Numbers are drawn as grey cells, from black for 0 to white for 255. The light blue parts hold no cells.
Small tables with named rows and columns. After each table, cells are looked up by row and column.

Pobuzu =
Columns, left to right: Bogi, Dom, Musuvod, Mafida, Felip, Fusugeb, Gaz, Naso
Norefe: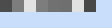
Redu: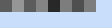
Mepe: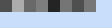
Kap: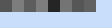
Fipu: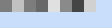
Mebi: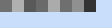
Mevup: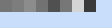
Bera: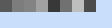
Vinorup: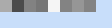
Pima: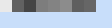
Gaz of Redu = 79
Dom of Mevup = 125
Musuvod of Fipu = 125
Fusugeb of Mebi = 111
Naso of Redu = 125
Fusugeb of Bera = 113
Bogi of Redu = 92
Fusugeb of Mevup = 119
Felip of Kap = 37
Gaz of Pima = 95
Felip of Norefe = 113
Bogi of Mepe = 79
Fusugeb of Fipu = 138
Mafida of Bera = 161
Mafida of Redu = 132
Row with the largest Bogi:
Pima

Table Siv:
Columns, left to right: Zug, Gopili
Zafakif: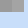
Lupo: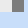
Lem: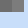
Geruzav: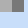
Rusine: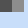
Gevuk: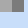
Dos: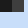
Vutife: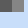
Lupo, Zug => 235
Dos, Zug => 27
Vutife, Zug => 91
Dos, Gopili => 62
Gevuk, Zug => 169
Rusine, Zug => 81
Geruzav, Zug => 175
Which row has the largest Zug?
Lupo

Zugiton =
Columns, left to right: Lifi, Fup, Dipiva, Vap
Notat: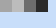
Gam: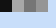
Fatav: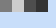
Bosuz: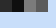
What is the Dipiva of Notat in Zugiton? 109
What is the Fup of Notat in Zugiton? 188
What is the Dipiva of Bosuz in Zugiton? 123
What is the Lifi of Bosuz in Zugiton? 43
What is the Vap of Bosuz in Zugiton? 91
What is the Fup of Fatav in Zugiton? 205
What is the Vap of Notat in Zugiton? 42
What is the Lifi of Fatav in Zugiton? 124
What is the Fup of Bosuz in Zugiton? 15
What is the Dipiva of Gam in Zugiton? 118
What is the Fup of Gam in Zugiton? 168
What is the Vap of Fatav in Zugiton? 51
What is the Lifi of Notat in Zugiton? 165
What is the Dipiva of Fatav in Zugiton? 78
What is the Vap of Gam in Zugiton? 149
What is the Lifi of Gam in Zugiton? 17

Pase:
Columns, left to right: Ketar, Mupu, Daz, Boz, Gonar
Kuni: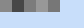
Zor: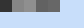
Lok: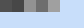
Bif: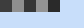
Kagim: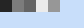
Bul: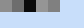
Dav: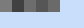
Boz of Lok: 110
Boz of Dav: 86
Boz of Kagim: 235
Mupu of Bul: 109
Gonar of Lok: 160
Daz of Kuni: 124
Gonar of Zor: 103
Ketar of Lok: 80
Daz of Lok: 146
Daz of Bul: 10
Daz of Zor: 143
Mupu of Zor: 134
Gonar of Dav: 106

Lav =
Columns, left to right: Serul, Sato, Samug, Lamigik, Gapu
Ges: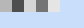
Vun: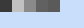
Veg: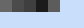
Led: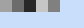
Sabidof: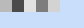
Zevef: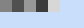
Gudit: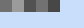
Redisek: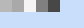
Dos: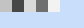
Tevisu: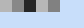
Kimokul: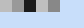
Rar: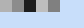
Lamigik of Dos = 111
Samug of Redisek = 244
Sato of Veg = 75
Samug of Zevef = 152
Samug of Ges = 213
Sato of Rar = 140
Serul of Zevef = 131
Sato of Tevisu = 136
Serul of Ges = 183
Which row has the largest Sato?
Vun

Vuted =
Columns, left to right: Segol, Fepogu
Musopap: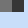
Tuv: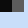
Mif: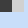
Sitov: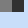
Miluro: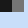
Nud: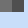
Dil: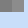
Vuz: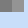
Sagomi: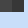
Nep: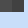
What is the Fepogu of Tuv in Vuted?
92
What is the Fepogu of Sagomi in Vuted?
55
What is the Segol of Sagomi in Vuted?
69
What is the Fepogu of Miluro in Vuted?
117
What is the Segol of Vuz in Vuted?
123
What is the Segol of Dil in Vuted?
125
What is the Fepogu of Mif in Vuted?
209
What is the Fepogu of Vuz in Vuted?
148
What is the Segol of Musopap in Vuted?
115
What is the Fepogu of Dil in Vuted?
140
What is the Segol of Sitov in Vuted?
124
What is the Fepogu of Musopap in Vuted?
54
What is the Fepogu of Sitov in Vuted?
49
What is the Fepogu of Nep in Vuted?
65
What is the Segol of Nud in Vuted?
112
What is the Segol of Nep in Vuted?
76
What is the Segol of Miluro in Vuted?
24
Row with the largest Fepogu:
Mif

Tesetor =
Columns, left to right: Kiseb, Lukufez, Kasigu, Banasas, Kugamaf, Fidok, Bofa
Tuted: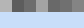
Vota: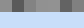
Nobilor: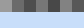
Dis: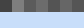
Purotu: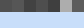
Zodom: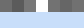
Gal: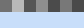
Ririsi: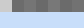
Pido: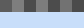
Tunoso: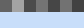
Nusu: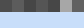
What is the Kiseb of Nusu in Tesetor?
77
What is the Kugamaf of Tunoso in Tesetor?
70
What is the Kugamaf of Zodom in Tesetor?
114
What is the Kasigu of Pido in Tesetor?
76
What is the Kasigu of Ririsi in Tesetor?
117
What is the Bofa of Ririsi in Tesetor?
114
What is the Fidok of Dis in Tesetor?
102
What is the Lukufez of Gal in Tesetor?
185
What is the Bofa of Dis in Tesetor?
85
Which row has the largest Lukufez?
Gal

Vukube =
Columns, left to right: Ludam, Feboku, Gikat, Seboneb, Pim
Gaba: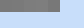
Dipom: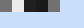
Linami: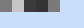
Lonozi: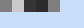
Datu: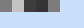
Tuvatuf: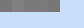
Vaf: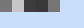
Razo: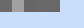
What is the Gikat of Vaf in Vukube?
61
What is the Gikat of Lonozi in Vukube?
53
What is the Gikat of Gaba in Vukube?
125
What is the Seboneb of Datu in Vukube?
52
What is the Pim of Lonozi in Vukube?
126
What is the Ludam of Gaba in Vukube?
121
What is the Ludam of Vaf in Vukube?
119
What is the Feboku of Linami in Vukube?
198
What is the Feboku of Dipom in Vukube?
236
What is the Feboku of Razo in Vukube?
161
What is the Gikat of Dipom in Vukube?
32
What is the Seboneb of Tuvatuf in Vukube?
122
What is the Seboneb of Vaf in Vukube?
56
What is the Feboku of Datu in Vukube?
195

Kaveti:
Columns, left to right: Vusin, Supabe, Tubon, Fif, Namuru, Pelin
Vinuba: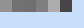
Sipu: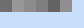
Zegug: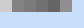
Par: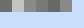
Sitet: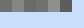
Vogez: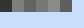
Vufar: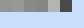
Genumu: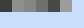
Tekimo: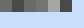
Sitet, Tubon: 107
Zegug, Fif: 113
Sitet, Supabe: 133
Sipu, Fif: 127
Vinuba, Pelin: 70
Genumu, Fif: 111
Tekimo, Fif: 116
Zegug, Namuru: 101
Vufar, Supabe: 153
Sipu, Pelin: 143
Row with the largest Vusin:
Zegug

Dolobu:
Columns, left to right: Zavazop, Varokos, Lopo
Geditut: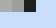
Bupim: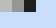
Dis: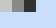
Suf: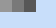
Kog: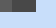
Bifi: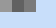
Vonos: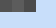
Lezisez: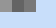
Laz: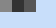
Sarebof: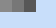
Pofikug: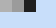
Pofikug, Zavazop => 177
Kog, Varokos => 72
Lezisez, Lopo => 120
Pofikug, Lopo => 31
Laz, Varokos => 51
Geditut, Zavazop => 172
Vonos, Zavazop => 82
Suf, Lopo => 87
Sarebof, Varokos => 119
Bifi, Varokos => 97
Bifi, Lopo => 122
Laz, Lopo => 86
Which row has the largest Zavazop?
Dis

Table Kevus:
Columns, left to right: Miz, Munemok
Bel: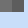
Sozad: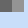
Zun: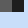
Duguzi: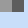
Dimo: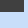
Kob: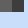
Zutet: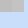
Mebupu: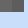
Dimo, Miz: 64
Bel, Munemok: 93
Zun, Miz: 92
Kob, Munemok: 61
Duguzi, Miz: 154
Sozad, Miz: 102
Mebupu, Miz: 102
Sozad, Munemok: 148
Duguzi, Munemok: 93
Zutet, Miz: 190
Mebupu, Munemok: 93
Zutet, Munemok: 195
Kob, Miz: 96
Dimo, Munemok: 64
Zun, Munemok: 29

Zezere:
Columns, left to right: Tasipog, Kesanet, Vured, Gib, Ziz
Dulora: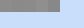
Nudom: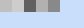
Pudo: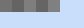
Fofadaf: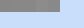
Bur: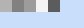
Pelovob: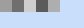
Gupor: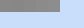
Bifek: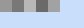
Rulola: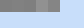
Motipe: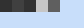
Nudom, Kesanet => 205
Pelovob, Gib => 91
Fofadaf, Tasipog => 135
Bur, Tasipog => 179
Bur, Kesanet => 129
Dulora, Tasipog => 140
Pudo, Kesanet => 100
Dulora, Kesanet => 138
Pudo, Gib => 101
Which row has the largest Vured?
Pelovob

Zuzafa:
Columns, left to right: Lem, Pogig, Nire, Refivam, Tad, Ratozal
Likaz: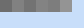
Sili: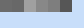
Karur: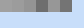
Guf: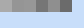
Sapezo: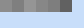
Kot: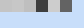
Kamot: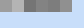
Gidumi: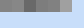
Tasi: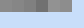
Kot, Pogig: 199
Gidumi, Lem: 131
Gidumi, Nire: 105
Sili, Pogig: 104
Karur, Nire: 148
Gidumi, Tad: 129
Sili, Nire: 160
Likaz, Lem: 109
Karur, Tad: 151
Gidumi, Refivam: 125
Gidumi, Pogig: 135
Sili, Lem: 107
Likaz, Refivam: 131
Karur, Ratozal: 116
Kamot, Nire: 117
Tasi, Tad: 146
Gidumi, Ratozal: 160
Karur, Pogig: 156
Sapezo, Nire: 149
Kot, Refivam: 62

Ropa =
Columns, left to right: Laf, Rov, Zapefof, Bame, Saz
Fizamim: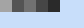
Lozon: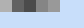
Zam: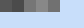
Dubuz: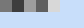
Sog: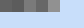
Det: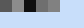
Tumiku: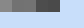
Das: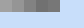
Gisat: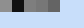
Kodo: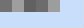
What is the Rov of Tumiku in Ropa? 114
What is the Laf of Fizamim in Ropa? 164
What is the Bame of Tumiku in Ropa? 77
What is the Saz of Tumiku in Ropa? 74
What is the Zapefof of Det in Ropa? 15
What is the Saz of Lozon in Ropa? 153
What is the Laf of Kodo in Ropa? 113
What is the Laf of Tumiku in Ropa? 136
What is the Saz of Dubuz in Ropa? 216
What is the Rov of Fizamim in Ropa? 84
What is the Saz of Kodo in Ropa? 157
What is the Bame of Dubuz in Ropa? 95
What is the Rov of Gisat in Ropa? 17
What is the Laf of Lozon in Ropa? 177
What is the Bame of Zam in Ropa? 136
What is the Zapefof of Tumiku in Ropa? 115
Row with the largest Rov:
Kodo

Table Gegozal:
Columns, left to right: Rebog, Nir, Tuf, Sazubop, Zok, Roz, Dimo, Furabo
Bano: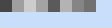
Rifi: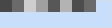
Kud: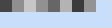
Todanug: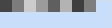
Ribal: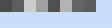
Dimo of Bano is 133
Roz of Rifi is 179
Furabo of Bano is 113
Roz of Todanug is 179
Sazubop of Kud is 145
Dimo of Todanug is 62
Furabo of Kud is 147
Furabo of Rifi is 106
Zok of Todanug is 95
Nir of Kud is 143
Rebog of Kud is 69
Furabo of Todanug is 126
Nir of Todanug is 124
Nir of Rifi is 106
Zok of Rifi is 87
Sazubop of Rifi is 160
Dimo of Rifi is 77

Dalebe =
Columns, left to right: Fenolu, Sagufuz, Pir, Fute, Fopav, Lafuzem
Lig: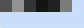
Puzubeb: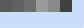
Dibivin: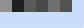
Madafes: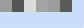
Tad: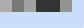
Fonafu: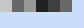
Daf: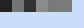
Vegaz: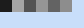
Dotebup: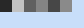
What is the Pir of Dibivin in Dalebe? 90
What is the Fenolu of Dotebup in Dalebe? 40
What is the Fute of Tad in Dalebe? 53
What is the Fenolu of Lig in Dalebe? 81
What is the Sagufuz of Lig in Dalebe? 147
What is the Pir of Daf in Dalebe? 49
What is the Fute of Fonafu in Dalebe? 33
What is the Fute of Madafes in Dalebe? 163
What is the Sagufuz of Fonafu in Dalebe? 103
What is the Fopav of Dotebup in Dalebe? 71
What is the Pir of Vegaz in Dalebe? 83
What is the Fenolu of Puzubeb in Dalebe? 89
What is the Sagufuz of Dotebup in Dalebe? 194
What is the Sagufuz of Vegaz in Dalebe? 165
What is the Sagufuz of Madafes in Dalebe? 85
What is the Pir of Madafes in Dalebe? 219
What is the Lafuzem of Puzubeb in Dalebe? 64
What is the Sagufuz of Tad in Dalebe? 120

